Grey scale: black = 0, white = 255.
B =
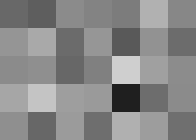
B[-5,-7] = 104
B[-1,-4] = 110
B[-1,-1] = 111
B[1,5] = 146
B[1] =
[149, 169, 107, 150, 89, 146, 108]
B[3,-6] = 196
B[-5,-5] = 139
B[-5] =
[104, 94, 139, 131, 124, 177, 135]
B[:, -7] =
[104, 149, 139, 166, 143]
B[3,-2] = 109

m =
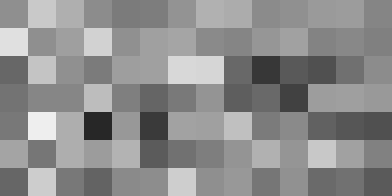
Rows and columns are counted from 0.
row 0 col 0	143
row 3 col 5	101
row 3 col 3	189
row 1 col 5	160
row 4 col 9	123
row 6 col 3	99
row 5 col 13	129
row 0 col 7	177
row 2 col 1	196
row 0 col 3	140
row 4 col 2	174
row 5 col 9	177
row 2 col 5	160
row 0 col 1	201
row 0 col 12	156
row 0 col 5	125
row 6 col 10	145
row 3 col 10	65
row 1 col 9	150
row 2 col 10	89
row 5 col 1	118
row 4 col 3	39
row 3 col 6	121
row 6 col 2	120
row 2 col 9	55
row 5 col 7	126
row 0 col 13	133
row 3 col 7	148
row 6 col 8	152

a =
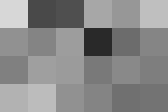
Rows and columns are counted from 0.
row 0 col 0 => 215
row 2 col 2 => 155
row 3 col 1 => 188
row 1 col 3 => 41
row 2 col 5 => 126

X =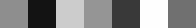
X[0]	142
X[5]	254
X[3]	149
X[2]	204

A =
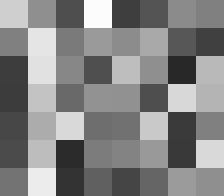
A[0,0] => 207
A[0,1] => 143
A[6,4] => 69
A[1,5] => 169
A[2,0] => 61
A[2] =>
[61, 225, 135, 79, 190, 143, 40, 185]
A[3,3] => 146
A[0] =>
[207, 143, 78, 252, 62, 84, 139, 128]
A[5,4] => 131
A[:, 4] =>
[62, 140, 190, 145, 113, 131, 69]
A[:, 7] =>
[128, 64, 185, 180, 128, 217, 143]
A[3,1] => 195
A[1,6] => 87
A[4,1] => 172
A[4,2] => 217
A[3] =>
[60, 195, 105, 146, 145, 78, 216, 180]
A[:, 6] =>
[139, 87, 40, 216, 58, 57, 155]

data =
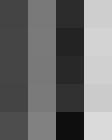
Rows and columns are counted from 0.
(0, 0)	68
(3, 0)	68
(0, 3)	206
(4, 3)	218
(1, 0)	69
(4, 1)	129
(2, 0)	69

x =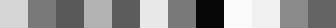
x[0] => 214
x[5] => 232
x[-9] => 179
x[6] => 121

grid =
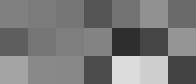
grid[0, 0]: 128
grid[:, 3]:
[85, 131, 75]
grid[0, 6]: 106
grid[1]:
[94, 117, 126, 131, 46, 69, 149]
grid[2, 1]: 137

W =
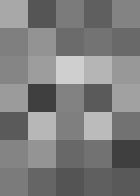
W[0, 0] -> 168
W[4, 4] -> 114
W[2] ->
[133, 157, 207, 181, 152]
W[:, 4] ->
[131, 105, 152, 161, 114, 63, 89]
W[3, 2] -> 130
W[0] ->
[168, 85, 123, 95, 131]
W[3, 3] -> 90
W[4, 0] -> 90
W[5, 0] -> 132

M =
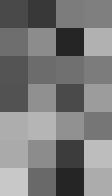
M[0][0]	73
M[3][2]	74
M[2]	[84, 108, 112, 124]
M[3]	[82, 144, 74, 156]
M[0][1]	56
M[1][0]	110
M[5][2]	60
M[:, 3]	[127, 177, 124, 156, 118, 189, 172]

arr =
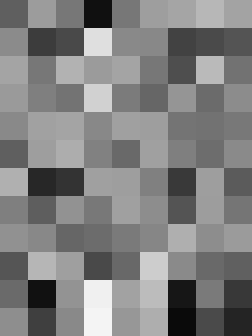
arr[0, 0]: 95
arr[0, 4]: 119
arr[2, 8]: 114
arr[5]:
[95, 158, 173, 129, 105, 160, 127, 109, 138]
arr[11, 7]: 74
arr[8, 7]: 141
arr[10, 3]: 240
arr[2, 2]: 178
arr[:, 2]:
[119, 73, 178, 115, 164, 173, 51, 146, 102, 159, 147, 137]
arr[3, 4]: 123
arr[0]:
[95, 156, 119, 16, 119, 158, 165, 183, 163]
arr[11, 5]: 174
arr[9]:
[85, 182, 159, 73, 104, 205, 138, 105, 96]
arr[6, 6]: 57
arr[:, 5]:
[158, 136, 119, 102, 158, 160, 128, 141, 134, 205, 188, 174]
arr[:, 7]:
[183, 74, 186, 107, 114, 109, 158, 157, 141, 105, 122, 74]
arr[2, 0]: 164
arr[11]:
[142, 63, 137, 244, 151, 174, 10, 74, 36]
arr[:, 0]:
[95, 139, 164, 154, 137, 95, 176, 127, 145, 85, 106, 142]
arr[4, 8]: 120
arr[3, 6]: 149
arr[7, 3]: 120
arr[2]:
[164, 119, 178, 155, 164, 119, 78, 186, 114]
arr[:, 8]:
[163, 84, 114, 140, 120, 138, 91, 117, 155, 96, 56, 36]
